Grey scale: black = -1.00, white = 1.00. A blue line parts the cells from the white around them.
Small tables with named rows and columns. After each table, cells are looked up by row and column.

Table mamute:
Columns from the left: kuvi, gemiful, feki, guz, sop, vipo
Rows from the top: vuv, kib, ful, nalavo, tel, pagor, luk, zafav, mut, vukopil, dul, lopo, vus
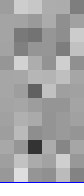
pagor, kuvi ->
0.30
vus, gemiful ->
0.74
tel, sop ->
0.62
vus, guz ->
0.13
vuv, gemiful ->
0.61
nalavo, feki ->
0.17
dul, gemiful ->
0.18
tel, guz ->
0.15
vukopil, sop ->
0.21
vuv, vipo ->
-0.01
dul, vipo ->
0.30
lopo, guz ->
0.27
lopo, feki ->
0.34
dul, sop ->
0.05

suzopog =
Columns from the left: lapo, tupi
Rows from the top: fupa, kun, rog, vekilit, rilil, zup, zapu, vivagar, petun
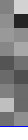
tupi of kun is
-0.72
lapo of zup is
-0.17
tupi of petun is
0.12
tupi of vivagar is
-0.18
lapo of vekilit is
0.06
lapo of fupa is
0.01
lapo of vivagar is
0.50

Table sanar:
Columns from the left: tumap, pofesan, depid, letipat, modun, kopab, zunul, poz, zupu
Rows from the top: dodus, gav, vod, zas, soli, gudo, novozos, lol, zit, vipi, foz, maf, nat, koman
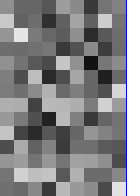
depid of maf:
-0.09
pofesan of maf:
0.23
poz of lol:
0.64
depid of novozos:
0.09
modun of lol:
0.43
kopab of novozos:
-0.01
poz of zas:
-0.52
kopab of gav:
0.29
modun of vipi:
-0.51

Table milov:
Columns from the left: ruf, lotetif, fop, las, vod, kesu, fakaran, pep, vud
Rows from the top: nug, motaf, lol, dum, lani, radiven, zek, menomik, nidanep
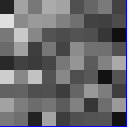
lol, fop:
0.06
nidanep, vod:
-0.52
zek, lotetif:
-0.22
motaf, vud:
-0.40
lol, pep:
-0.58
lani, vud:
0.33
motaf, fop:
0.21
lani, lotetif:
-0.49
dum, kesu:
0.10
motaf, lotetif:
0.08
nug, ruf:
-0.72
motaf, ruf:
0.75
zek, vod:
-0.52
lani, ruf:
-0.68
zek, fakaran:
0.19
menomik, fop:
-0.15
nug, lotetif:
0.28
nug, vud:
-0.48
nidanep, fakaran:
-0.34
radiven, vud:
-0.34

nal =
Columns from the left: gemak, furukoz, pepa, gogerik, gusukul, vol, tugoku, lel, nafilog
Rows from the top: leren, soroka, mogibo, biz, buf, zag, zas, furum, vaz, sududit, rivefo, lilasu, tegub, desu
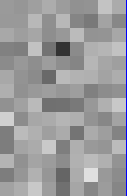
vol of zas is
0.24
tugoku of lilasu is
0.47
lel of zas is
0.10
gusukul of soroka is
0.44
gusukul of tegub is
-0.21
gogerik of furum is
-0.12
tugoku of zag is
0.38
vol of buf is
0.04
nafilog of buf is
0.25
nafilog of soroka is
0.06
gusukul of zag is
0.46
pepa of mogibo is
0.30
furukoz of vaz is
0.10
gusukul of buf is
0.11
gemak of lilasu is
0.41
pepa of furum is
0.46
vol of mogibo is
0.47
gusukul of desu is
-0.12

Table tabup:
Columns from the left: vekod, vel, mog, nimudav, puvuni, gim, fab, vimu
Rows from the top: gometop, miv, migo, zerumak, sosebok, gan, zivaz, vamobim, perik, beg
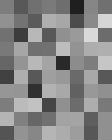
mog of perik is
-0.19
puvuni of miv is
0.31
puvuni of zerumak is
0.48
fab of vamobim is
0.36
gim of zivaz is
-0.24
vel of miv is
-0.10
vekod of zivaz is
0.18
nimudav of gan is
0.25
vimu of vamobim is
-0.05
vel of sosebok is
0.16
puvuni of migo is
0.13
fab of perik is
-0.26
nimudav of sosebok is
0.29
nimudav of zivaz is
0.40
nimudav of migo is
-0.31
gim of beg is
0.23
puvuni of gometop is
-0.14
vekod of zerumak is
-0.05
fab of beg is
-0.32

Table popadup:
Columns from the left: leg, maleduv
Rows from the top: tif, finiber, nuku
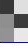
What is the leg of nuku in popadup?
0.15
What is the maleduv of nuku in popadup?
0.82
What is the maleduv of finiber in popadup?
-0.53
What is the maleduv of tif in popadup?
0.75
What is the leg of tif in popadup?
-0.57
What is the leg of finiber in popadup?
0.12

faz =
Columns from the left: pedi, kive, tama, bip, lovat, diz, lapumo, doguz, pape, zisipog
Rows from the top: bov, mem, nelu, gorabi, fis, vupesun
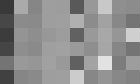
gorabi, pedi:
-0.46
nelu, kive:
0.16
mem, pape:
0.07
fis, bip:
0.26
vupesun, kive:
0.05
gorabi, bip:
0.25

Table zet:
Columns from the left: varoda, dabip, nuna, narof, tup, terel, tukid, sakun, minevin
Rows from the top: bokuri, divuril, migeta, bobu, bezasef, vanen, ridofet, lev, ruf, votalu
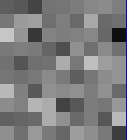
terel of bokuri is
-0.03
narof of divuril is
-0.13
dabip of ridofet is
0.00
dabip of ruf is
-0.21
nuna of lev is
0.42
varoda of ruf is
-0.25
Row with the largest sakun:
bezasef

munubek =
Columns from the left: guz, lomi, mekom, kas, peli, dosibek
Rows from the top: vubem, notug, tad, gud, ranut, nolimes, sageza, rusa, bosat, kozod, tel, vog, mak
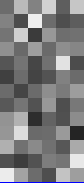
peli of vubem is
-0.26
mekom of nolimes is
-0.47
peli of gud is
0.11
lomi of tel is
-0.11
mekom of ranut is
-0.45
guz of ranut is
-0.33
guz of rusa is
-0.31
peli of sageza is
-0.04
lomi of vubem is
0.46
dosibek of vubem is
0.55
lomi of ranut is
-0.09
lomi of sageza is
-0.46
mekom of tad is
-0.54
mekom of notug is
0.87
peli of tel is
-0.32

